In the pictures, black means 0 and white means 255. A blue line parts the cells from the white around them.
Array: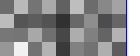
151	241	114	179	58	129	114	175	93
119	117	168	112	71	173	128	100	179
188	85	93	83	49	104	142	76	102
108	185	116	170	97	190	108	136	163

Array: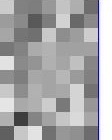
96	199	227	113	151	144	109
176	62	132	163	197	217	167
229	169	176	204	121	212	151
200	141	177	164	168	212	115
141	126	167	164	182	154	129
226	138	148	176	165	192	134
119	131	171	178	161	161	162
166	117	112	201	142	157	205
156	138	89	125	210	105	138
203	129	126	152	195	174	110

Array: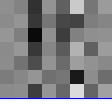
139	141	61	149	103	219	100	161
124	135	149	112	118	25	141	109
140	115	77	147	107	158	146	137
139	151	56	134	91	178	96	156
150	127	10	144	61	129	143	145
139	148	55	118	71	67	126	133
143	131	49	147	96	202	118	155

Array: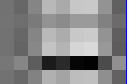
114	104	130	176	164	189	191	143	98
119	134	93	27	42	6	2	75	144
114	100	136	195	180	213	217	152	92
114	103	133	185	172	200	203	147	95
115	110	122	147	139	154	154	129	107
114	103	133	184	170	199	201	147	96

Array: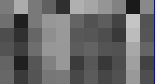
103	58	84	119	121	72	91	70	81	153	78
100	32	86	129	152	59	87	56	77	160	66
83	63	110	151	152	92	99	84	82	168	101
77	48	102	143	153	88	86	78	57	188	85
111	31	121	151	154	100	82	93	67	197	83
123	172	121	96	47	176	166	149	130	26	137

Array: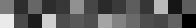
234	73	28	207	76	89	79	165	130	106	77	71	98	0
123	45	102	45	55	145	70	42	58	93	54	185	22	93
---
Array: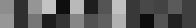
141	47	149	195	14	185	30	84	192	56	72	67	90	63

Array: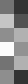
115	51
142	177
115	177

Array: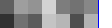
96	158	147	211	125	114	135

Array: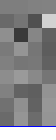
126	126	129	130
143	57	134	97
128	118	120	97
129	99	95	147
106	149	108	149

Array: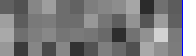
96	81	134	158	109	98	126	134	141	166	43	112	92
169	111	126	136	117	122	118	105	45	114	145	210	122

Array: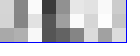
213	134	250	59	145	231	226	249	204
169	176	248	85	99	133	219	161	220

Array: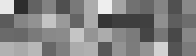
232	45	98	130	79	121	172	238	164	113	103	133	80	137
106	104	122	137	139	197	148	172	136	123	69	119	72	135
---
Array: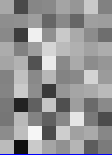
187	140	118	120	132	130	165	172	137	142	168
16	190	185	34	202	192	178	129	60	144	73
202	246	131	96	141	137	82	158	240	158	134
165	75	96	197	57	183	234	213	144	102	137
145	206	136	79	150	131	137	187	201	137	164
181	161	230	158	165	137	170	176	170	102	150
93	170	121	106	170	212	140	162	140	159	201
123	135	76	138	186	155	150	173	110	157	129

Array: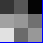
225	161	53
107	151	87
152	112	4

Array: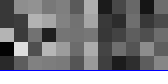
41	3	180	56	56
93	222	59	61	142
129	79	114	179	146
125	182	31	166	120
122	156	117	130	127
85	108	115	114	90
153	172	119	165	174
63	68	55	57	27
28	111	67	44	72
46	84	94	111	104
93	141	79	56	21
134	94	109	74	108

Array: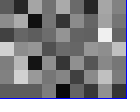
93	129	126	209	65	140	91
93	210	184	141	102	172	39
93	153	20	150	93	16	165
125	118	143	80	109	117	113
9	133	53	107	148	52	170
100	64	144	102	99	139	106
56	138	85	150	97	101	38
145	192	136	142	240	162	166
52	124	118	192	101	117	130

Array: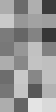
173	118	109	173	120	123	201	173
101	196	200	136	151	102	151	107
228	87	135	195	193	131	162	175
217	178	192	191	128	54	158	59

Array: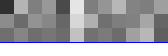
111	140	48
133	107	180
110	147	127
118	135	152
108	103	74
193	215	229
113	175	126
123	112	149
108	126	183
160	129	131
183	166	126
95	101	159
